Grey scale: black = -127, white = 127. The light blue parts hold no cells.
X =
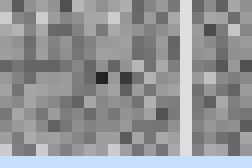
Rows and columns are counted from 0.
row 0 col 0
33
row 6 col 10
-70
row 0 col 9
33
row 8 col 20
15
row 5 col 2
-25
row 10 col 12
-9
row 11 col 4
32
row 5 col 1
-11
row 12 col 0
75
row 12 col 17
42
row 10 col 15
94
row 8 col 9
17
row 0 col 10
46
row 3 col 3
26
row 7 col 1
-12
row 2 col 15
94
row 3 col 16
23
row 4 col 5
15
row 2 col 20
6
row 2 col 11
17
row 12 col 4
22
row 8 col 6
-29
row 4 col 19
16
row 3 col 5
21
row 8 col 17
-31
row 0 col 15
94
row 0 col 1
-35
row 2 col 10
27
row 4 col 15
94
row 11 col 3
30
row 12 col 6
23
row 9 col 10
19
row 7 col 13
27
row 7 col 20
28
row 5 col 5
-11

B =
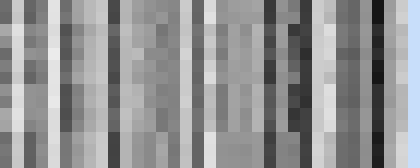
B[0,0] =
-18
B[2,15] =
67
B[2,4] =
91
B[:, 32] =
[28, 32, 36, 32, 22, 29, 28, 29, 25, 36, 35, 35, 41, 39]
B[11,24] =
6
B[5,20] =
27
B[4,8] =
64
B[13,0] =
-13
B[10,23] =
29
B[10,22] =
-46
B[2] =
[40, 96, 7, 16, 91, -45, 5, 40, 59, -24, 62, 38, 29, -9, 5, 67, -12, 61, -1, 33, 15, 51, -43, 29, -70, -60, 72, 92, -5, -18, 23, -81, 36, 56]
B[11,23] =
5
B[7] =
[17, 94, 19, 17, 99, -47, 1, 44, 60, -34, 59, 50, 21, 0, 3, 74, -19, 57, -5, 35, 19, 49, -37, 20, -64, -72, 74, 94, -17, -27, 17, -79, 29, 53]
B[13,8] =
74
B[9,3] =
20
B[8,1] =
90
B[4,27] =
86
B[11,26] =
80
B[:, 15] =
[75, 71, 67, 72, 83, 74, 75, 74, 79, 68, 68, 68, 62, 65]
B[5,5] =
-28
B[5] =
[-1, 82, -15, 1, 99, -28, 26, 53, 66, -46, 54, 34, 23, 4, 8, 74, -21, 79, 12, 31, 27, 44, -65, 24, -29, -68, 76, 74, -9, -23, 20, -99, 29, 68]
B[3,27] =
83
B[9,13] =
-7
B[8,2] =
19
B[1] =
[-23, 70, -30, 0, 98, -10, 34, 57, 72, -57, 52, 25, 13, 22, 2, 71, -27, 96, 21, 24, 28, 28, -68, 9, 7, -67, 77, 53, -16, -25, 17, -105, 32, 80]
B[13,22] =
-60
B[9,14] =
3
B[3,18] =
7
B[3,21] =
48
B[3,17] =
72
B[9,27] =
95
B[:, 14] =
[7, 2, 5, 8, 1, 8, 6, 3, 2, 3, 6, -3, -8, -5]
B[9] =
[40, 97, 17, 20, 92, -49, -1, 38, 57, -23, 64, 43, 27, -7, 3, 68, -13, 55, -5, 34, 14, 51, -35, 25, -74, -62, 71, 95, -9, -20, 22, -77, 36, 52]

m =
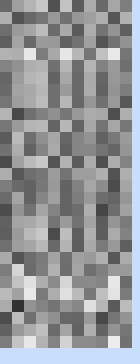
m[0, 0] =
-23
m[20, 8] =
-5
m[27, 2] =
44
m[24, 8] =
63
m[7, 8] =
-29
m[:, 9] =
[38, -41, 20, -13, 104, 26, 24, 20, 26, -48, 38, -6, -25, 45, -44, -51, -26, -18, 21, 43, 25, -39, 25, 103, 99, -37, -9, 19, 108]
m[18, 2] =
41
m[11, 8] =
-29
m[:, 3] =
[70, -10, 60, 27, -3, 51, 59, 55, 59, 0, 56, 16, 4, 72, -9, -7, 6, 37, 54, 71, 56, -5, -2, 46, -5, 3, 34, 63, 50]
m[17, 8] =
-57
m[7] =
[-21, 35, 40, 55, -16, 27, -21, 43, -29, 20, -3]
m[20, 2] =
37
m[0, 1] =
31
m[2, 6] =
-36
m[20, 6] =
-34
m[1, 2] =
-23
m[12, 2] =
-29
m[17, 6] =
-18
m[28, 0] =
-3
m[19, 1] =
27
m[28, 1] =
68
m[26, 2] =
-15
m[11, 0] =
-36
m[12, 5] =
-31
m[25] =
[43, -77, 19, 3, -11, 21, 7, 94, 54, -37, 59]
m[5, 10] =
-16
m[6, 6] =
-22
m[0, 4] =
-46
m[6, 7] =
42
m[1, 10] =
49
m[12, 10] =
21
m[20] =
[-15, 30, 37, 56, -22, 51, -34, 41, -5, 25, -33]
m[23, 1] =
66

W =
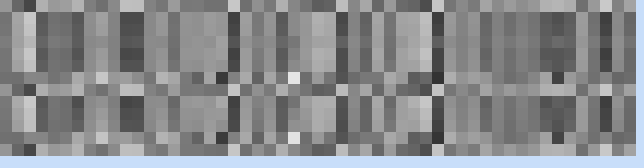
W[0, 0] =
22
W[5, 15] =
17
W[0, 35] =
-50
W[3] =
[-3, 32, 54, -26, -6, -11, -34, 9, 13, 1, -41, -38, 11, 10, -15, 17, 20, 17, 32, -43, 18, 3, 11, -24, -8, 23, 34, 35, -30, 8, -18, 31, -14, 24, 37, 52, -32, 12, 1, 11, -20, 3, -7, 2, -7, -31, -21, -27, 22, -5, -45, 14, -13]
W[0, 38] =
9
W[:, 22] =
[-6, 20, 19, 11, 17, 18, 37, -5, 13, 17, 20, 36, -5]
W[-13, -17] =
70
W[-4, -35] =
25
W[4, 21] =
-4
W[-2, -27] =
24
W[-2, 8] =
68
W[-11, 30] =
-27
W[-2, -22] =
-6
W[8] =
[-7, 42, 72, -39, -11, -18, -49, 10, 17, -1, -58, -54, 12, 13, -23, 22, 25, 21, 40, -62, 23, 1, 13, -36, -12, 29, 45, 46, -44, 9, -27, 40, -21, 31, 48, 70, -48, 16, 0, 13, -29, 2, -13, 0, -12, -45, -32, -39, 28, -10, -65, 17, -20]
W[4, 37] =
21
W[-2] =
[-15, -16, 6, 5, -11, -3, 40, 21, 68, 24, 28, 12, -8, 51, 37, -6, -28, 34, -68, 1, 40, -28, 36, -8, 98, -17, 24, -10, -43, -18, -6, -6, 40, 26, -33, -23, -74, 45, 20, 31, 20, -2, -16, -9, 5, 34, -59, 24, 8, -15, 4, -23, -18]
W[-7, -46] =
22
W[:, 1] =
[-25, 36, 34, 32, 39, 33, -16, -24, 42, 35, 31, -16, -25]
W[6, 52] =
-19
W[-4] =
[-9, 35, 65, -34, -12, -17, -38, 12, 26, 2, -49, -47, 10, 19, -15, 18, 17, 24, 25, -56, 26, -4, 17, -34, 5, 23, 44, 39, -47, 5, -26, 35, -13, 31, 37, 59, -55, 21, 2, 16, -23, 1, -14, -1, -11, -35, -39, -31, 26, -12, -59, 11, -22]
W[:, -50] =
[48, -38, -35, -26, -38, -33, 5, 46, -39, -34, -33, 5, 47]
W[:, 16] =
[-6, 16, 16, 20, 20, 15, -29, -6, 25, 17, 13, -28, -7]
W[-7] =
[-15, -16, 6, 5, -12, -3, 41, 22, 70, 24, 29, 12, -9, 52, 38, -6, -29, 35, -70, 1, 41, -29, 37, -8, 101, -18, 25, -10, -44, -19, -7, -7, 41, 26, -35, -24, -76, 46, 20, 31, 21, -2, -17, -9, 5, 35, -61, 25, 8, -15, 4, -24, -19]
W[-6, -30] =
46
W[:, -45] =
[-16, 32, 29, 13, 26, 29, 70, -14, 17, 26, 33, 68, -14]
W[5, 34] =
34
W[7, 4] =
24
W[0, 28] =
61
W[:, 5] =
[30, -20, -17, -11, -19, -17, -3, 29, -18, -17, -17, -3, 29]
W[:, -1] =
[35, -25, -23, -13, -23, -22, -19, 33, -20, -22, -23, -18, 34]
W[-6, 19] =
68

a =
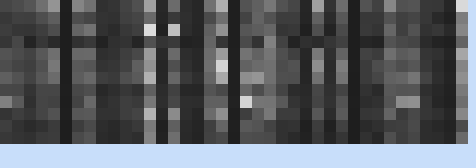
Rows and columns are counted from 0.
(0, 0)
-57
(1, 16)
-88
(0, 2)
-42
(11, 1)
-75
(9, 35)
-73
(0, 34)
-43
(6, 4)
-20
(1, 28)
-39
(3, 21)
-76
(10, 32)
-66
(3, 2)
-91
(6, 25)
-89
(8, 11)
-69
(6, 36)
-81
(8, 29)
-96
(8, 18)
-31
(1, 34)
-58
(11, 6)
-53
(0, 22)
-8
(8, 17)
-31
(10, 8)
-82
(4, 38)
38
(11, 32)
-48
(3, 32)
-44
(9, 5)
-96
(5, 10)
-62
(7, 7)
-49
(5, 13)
-89
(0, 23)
-45
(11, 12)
3
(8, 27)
-77
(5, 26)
14
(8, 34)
16
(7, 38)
-6
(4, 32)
-16
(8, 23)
-38
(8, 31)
-78
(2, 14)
64
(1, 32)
-45

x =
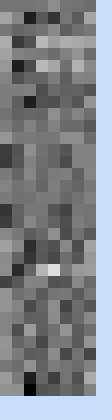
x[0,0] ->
-10
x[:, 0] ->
[-10, 36, -7, 44, 33, 23, 3, -2, -2, -13, -2, 21, -67, -68, -4, 3, -5, -74, -66, 7, 32, 12, 13, -60, 19, 20, 4, 3, 20, 18, -8, 27, 18]
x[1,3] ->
-38
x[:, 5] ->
[-11, -9, -33, 45, 1, -14, -32, -30, -25, -14, -21, 13, -42, -51, -1, -17, -22, -59, -49, -51, 7, -17, -5, -40, -8, -58, -40, 19, -6, -55, -10, -11, -23]
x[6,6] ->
3
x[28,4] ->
-9
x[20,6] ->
-50
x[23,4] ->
-45
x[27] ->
[3, -49, 28, -32, -15, 19, -35, -16]
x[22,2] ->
-27
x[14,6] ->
-31
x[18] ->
[-66, -30, 6, -12, -29, -49, -2, -11]
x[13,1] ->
-40
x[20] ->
[32, 9, -80, -36, -46, 7, -50, 33]
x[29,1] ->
-5
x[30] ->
[-8, -18, 17, -29, -2, -10, -19, 1]
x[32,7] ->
1
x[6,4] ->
-3
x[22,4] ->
94
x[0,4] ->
13
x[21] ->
[12, -28, -73, -38, -54, -17, -41, 24]
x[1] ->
[36, 5, -97, -38, -74, -9, -35, 36]
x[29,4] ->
12
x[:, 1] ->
[-11, 5, -25, -69, 1, -96, -45, -2, -33, -29, -20, -6, -43, -40, -26, -13, -14, -29, -30, -6, 9, -28, -84, -39, -15, 3, -5, -49, -24, -5, -18, -4, 15]
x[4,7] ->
-19
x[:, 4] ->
[13, -74, 10, 29, -18, 38, -3, -21, -48, 15, 2, -8, -24, -25, -3, -1, -5, -41, -29, 15, -46, -54, 94, -45, -11, 13, 12, -15, -9, 12, -2, -65, -38]
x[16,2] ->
-13
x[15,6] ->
-26

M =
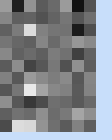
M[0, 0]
28
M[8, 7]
-22
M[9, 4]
-19
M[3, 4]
-21
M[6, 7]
5
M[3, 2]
-31
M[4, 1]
-30
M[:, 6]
[-109, -41, -100, 23, -63, 16, -40, -37, -38, 37, 2]
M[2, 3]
1
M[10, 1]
92
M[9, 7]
15
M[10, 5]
-36
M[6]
[1, -39, 26, 10, -2, 10, -40, 5]
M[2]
[-31, -4, 92, 1, -10, -13, -100, -48]
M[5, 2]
-59
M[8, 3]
-51
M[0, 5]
27
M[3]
[-10, -24, -31, 6, -21, -1, 23, 9]
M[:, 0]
[28, 6, -31, -10, 8, -36, 1, -41, 15, -32, -52]
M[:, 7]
[-44, -16, -48, 9, -29, -34, 5, 3, -22, 15, -33]
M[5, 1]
13
